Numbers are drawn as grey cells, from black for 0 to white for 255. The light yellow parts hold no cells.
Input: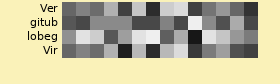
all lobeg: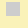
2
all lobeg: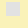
1 5 10
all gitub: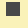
1 5 6 8 13

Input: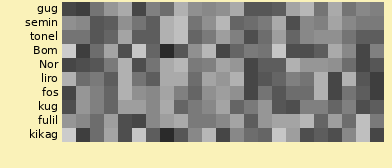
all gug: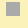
4 12 19
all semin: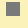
14 21 22
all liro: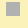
0 4 12 18 20
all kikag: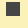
11 22

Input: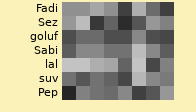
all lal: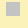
0 1 5
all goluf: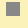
5
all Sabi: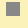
1 2 6
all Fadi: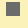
6
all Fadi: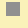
0 1 3
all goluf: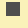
0 3 4 6

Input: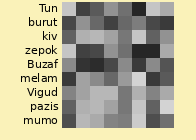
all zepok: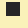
5 6
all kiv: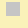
5

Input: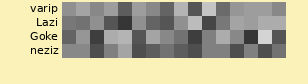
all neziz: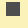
2 5 9 12 14
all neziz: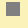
3 10 11 13
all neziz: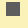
6 8
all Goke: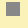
7 12
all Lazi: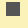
3 7
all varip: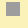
3 5 13 14

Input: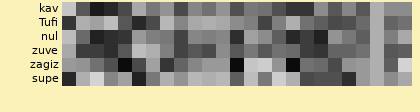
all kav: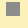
18 23 24
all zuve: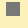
13
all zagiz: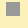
0 10 11 21
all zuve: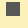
4 9 12 14 23

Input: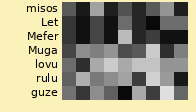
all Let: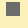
4 7 8
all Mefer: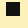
1 3 7 8
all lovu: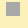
2 4

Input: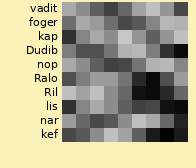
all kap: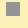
5 7
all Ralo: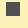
0 7
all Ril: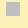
0 2

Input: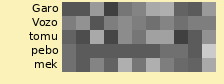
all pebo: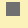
0 7 8
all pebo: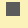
1 2 3 4 5 6 9
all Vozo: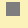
0 3 5 9 10

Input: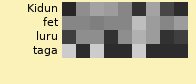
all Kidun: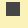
7
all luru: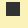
3 7
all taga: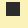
1 3 4 6 7 8
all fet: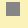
0 1 3 4 7
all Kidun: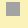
2 6
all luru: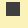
0 8
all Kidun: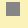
4

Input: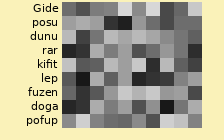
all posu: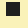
4
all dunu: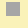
4 6
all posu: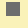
6 8 9
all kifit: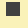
9

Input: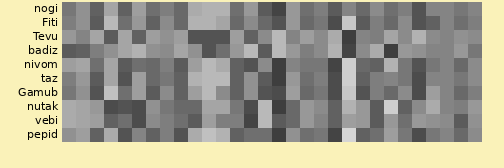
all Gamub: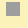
5 9 16 26
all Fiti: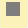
0 22 29
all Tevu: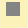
1 16 21 27
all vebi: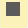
9 15 22 28
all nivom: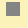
16 27

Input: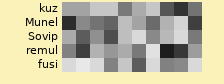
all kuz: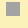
0 1
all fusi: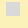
0 2 6 9

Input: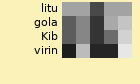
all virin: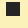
2 3
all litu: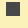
2
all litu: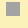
0 1 3 4
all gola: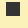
2

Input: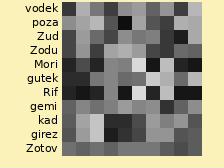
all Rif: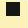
1 4 8 9
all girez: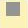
6 7
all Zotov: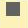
1 3
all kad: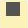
9
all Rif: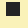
0 2 6

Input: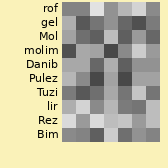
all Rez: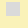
0 2
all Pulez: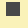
2 4

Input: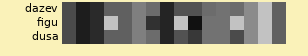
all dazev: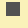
8 9
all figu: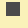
0
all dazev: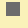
6 10 12
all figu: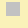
3 8 12 14

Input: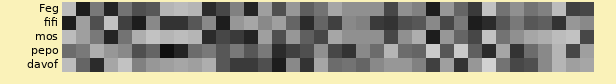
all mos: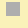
5 25 34
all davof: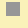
6 23 24 29
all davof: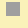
7 9 27 36
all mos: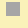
19 33
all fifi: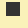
7 8 23 35
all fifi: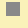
6 10 14 20 26 37
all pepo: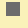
0 9 22 24 33

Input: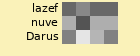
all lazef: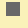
0 2 3
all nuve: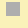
0 2 3
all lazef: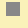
1
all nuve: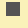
1
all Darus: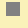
0 3
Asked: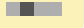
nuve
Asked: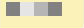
Darus

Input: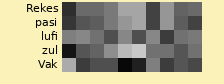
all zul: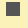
1 8
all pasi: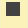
6 9

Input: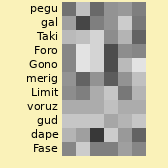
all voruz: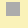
0 1 2 4 5
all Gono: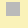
4
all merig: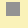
0 2 4
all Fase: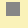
0 5
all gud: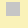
0 1 2 5

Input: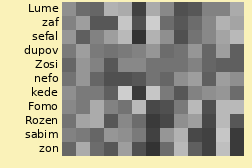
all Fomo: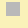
5 9 11 12
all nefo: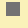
0 6

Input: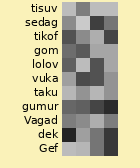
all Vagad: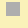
2
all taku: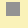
1 3
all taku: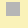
0 2
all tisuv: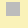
0 2 3
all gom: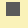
1
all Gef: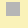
1
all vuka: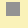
3

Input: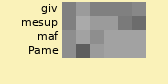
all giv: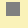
0 2 3 4
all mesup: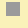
2 3
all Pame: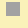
3 4 5
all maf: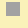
1 3 4 5
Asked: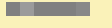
giv

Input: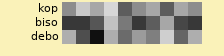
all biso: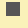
2
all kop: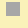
2 6 8
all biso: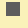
6
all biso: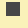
8

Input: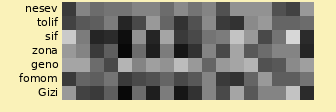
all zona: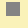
1 10 15 16
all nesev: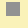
12 13 14
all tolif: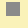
10 13

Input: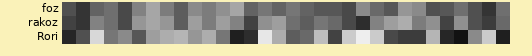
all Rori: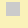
20 22 30
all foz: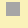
6 12
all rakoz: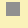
14 26 28
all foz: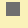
3 28 31

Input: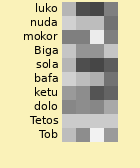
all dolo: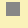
0 2
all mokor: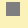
0 1 3
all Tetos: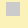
0 1 2 3
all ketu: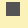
2
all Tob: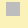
0
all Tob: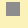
1
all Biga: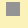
1 2

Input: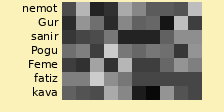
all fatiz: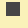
5 6 7 8 9
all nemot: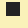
2
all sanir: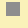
8 9
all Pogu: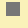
4 6
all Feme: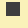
0 5 6

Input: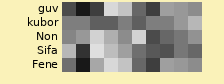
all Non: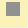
9
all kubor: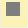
0 1 4 6 7
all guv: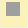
7
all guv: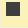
2 6

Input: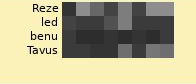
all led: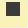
1 2 5 6 7
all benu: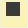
0 7
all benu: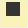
3 5
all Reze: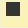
0
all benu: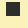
1 2 4 6
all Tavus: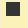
2 3
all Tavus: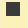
0 1 5

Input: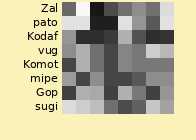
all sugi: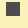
4
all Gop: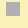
1 4
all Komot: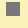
5 6 7
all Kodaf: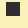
1 2 6
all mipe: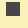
1 3 4
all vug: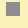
0
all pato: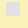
0 1 4 7

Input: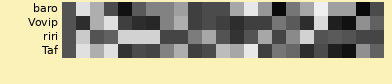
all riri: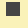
7 8 15 21 22
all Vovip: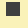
4 9 11 13 14
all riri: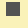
0 2 11 13 18 20
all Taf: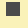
5 10 18
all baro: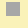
12 17
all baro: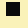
15 21
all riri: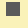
19

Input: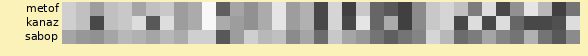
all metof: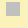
1 3 6 28
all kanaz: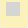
19 27
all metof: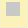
4 7 21 26
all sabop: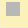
4 7 14 27
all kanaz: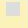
5 7 29 31 36
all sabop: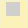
9 10 13
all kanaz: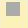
9 11 14 23

